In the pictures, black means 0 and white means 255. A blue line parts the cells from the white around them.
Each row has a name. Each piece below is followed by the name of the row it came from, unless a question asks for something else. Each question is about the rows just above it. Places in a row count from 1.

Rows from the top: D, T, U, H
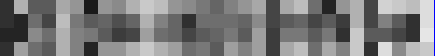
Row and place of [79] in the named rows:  T, 9
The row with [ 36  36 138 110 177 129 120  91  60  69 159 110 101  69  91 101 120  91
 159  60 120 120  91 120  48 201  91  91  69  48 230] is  U
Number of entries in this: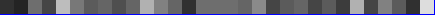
31
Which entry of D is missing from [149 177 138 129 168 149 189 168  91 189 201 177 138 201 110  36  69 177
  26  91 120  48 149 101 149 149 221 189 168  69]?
[210]
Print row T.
[ 48  36 110  69 189 120  91 101  79 101 177 129 101  48 110 110 110 101
 138  69  91 101  69  91  60 177  69 129  91  48 221]

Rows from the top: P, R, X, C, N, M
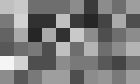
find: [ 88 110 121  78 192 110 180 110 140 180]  C
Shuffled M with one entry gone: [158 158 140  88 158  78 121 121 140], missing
[149]
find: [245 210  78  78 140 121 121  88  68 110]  N
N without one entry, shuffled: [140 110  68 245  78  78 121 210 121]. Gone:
[88]
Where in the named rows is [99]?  X, 1

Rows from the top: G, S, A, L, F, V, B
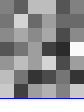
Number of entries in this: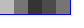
5
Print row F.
[149 189 158 212  75 158]
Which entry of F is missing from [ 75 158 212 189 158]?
[149]
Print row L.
[ 85 117 158  64  43 250]
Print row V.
[189 117  52  75 117  52]
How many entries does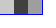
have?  3

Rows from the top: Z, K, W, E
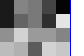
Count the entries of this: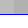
2
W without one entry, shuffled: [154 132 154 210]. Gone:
[144]
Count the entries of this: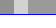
4
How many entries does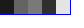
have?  5
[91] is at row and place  E, 3
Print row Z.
[ 26 132 121  68   4]

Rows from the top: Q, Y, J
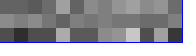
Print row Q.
[ 99  99  90 108 160  99 139 127 148 160 139 148 108]
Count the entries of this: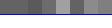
8

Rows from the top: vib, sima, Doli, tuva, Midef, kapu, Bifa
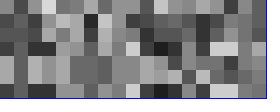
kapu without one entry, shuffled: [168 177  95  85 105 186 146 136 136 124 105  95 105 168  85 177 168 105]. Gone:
[157]
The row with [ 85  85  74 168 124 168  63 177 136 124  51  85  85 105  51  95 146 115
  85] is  Doli

